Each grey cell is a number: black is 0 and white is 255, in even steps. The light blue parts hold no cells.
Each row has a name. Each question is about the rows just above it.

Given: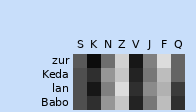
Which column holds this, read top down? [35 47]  V
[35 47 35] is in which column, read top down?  V

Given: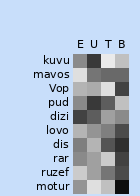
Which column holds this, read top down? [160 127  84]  T
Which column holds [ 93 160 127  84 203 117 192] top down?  T
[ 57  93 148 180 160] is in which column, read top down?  U
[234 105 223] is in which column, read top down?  T
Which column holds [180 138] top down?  E
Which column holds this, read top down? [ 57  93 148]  U
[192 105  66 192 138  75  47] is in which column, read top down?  B

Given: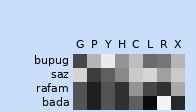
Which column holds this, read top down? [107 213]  L
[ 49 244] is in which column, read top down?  R
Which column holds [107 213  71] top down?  L
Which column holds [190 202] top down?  C

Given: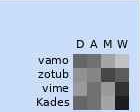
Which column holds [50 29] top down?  W
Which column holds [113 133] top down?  A
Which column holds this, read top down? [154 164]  M
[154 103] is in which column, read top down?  D
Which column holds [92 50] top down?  W

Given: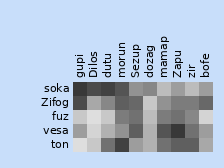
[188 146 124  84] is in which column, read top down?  mamap
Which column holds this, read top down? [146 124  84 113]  mamap

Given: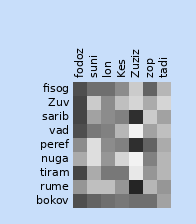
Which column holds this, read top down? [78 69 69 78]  fodoz
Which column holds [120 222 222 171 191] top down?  suni
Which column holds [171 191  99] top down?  suni

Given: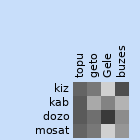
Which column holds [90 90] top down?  topu
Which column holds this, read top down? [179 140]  buzes
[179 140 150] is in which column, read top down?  buzes
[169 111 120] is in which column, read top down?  geto

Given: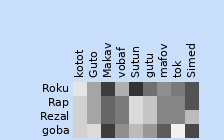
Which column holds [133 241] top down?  tok
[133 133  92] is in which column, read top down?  mafov
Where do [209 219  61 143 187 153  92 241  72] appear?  goba
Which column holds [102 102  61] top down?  Makav
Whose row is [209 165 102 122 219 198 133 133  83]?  Rap

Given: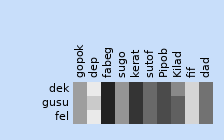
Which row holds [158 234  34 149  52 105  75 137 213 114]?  dek
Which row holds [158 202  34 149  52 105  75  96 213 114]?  gusu
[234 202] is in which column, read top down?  dep

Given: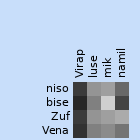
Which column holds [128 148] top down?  luse
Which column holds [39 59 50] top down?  Virap
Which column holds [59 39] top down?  Virap
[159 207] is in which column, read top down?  mik
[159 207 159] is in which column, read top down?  mik
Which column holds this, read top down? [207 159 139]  mik

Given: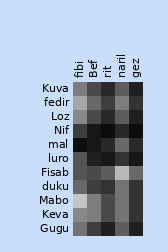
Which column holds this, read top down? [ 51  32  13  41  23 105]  gez
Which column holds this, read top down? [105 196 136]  fibi
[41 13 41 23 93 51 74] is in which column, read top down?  rit
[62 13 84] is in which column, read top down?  fibi
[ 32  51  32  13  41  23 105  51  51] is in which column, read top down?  gez
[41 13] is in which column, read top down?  rit

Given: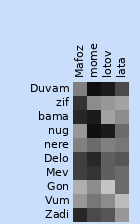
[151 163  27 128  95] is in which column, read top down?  lotov
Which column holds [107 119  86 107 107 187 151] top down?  lata
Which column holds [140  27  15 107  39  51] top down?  mome
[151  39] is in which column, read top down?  Mafoz

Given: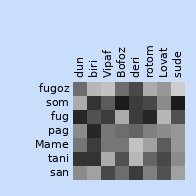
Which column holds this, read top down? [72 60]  deri
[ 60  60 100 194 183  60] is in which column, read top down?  deri
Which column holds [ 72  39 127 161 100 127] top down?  rotom
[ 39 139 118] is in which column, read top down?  dun

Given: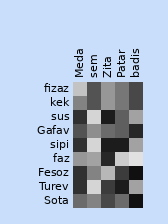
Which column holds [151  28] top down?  Zita
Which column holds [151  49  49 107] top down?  Meda
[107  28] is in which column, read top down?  Zita
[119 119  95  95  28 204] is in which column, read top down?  Patar
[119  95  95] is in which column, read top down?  Patar

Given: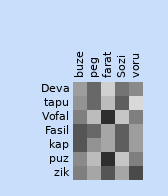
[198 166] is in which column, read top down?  Sozi
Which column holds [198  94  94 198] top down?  Sozi
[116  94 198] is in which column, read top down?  Sozi
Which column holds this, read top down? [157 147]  buze

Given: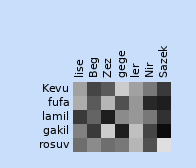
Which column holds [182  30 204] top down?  Zez
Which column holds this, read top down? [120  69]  Nir

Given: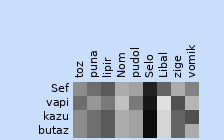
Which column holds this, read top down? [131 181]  vomik
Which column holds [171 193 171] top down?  Nom
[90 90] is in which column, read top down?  lipir
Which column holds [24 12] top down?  Selo
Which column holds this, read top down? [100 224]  Libal

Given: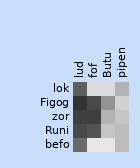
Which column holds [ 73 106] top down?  lud
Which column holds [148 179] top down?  Butu
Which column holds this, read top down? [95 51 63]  lud
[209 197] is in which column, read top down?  pipen

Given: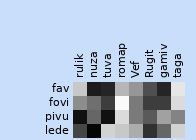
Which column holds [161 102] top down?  gamiv
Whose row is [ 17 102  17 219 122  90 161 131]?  pivu

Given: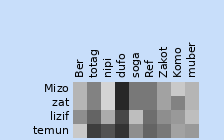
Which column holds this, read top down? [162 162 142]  Zakot
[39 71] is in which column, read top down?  dufo
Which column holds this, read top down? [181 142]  Ber
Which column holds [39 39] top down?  dufo
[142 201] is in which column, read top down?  Ber

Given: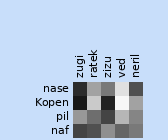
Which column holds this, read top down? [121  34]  zizu
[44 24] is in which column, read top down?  zugi
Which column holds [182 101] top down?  ved
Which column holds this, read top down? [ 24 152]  zugi
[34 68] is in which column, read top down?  zizu

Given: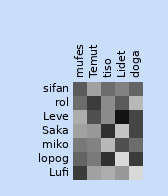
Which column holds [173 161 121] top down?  mufes
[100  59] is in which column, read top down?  mufes
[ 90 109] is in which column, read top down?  mufes
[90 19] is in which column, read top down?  Lidet
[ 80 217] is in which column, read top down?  Lidet
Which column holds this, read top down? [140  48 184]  tiso

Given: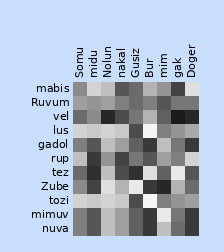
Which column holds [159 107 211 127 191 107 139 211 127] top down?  Somu
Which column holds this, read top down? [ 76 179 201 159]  nakal
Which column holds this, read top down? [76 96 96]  Gusiz
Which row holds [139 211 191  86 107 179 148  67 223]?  mabis

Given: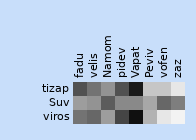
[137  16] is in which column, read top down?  Vapat
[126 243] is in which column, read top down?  zaz

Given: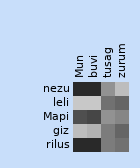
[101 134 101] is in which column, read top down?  zurum
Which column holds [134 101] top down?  zurum
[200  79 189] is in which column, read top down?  Mun

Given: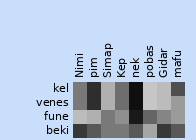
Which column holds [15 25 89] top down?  nek
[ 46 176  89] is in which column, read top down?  pim
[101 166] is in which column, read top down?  pobas
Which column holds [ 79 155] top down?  mafu
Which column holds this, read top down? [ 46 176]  pim
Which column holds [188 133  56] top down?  Gidar

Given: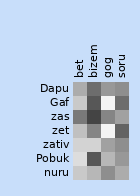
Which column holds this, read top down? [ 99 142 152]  soru
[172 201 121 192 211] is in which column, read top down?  bet
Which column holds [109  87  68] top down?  bizem

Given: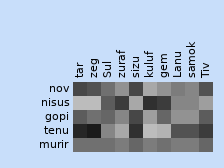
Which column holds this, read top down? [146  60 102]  gem
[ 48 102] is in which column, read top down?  sizu
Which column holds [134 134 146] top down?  samok
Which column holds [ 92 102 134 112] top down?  Sul
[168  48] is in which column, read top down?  kuluf

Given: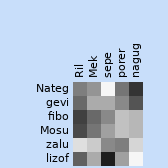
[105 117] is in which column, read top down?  Mek
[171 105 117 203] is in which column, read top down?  Mek
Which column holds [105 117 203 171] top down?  Mek
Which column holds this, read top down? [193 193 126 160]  porer
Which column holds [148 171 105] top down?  Mek

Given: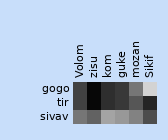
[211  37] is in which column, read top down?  Sikif
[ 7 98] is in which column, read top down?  zisu
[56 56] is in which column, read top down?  guke
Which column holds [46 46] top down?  kom

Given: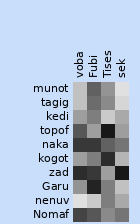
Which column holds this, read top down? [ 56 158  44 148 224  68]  voba
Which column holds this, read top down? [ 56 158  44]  voba
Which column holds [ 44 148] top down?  voba
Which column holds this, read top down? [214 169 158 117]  sek

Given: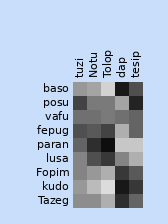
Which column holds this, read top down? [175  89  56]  tesip
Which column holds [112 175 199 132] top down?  dap

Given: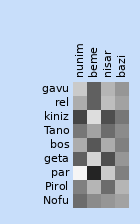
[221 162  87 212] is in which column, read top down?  beme
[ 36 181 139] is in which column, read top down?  beme
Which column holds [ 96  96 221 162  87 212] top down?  beme
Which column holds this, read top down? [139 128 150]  bazi
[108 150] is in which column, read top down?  nisar

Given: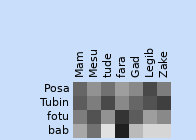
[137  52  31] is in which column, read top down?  fara
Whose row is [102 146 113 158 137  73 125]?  Posa
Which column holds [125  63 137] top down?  Zake
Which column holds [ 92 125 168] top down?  Mam
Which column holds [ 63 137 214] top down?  Zake

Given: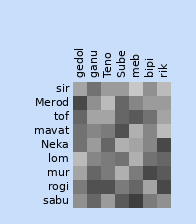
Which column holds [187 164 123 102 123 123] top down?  Teno
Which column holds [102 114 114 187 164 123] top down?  gedol
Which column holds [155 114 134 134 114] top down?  bipi

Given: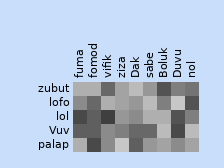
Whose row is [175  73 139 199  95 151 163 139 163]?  palap
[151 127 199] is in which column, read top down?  ziza
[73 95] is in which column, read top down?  fuma
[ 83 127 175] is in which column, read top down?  Boluk
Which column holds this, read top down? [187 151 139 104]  Dak
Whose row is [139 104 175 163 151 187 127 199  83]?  lofo

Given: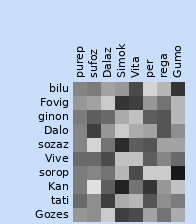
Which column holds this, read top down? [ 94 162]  per
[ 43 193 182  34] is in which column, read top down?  Simok
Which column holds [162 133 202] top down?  rega
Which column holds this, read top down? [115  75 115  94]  Dalaz

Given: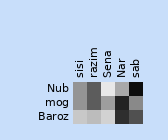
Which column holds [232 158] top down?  Sena
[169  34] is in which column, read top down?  Nar
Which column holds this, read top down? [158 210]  Sena
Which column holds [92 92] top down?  razim
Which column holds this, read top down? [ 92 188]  razim

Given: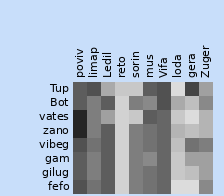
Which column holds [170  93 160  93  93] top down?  Ledil
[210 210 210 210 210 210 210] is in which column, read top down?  reto
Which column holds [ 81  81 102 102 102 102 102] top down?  Vifa
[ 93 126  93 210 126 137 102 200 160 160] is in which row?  gam
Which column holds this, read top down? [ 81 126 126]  limap

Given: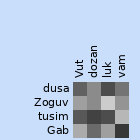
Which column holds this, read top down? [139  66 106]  dozan
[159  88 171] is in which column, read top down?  Vut
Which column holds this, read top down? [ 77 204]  luk
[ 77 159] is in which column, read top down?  luk
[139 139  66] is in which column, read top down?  dozan
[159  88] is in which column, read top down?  Vut
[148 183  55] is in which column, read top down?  vam

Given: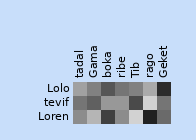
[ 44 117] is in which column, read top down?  Geket

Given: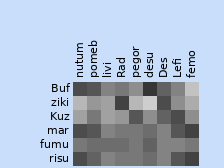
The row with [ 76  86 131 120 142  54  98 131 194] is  Buf
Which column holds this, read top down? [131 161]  livi
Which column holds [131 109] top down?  livi
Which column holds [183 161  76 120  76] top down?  nutum
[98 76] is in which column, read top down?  Des
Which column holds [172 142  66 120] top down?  femo
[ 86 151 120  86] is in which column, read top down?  pomeb

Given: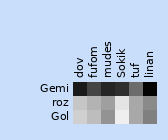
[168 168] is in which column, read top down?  tuf
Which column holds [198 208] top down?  dov
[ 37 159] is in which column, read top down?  mudes
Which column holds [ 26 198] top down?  dov

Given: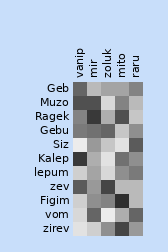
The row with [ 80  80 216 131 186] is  Muzo
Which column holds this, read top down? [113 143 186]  mito

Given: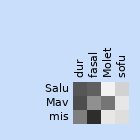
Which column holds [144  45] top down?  fasal
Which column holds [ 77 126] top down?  dur

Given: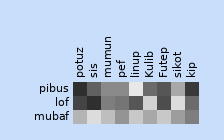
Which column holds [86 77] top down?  Futep
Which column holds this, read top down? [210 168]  Kulib
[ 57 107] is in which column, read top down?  kip
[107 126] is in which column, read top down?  kip
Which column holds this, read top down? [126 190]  mumun
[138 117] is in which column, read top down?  pef

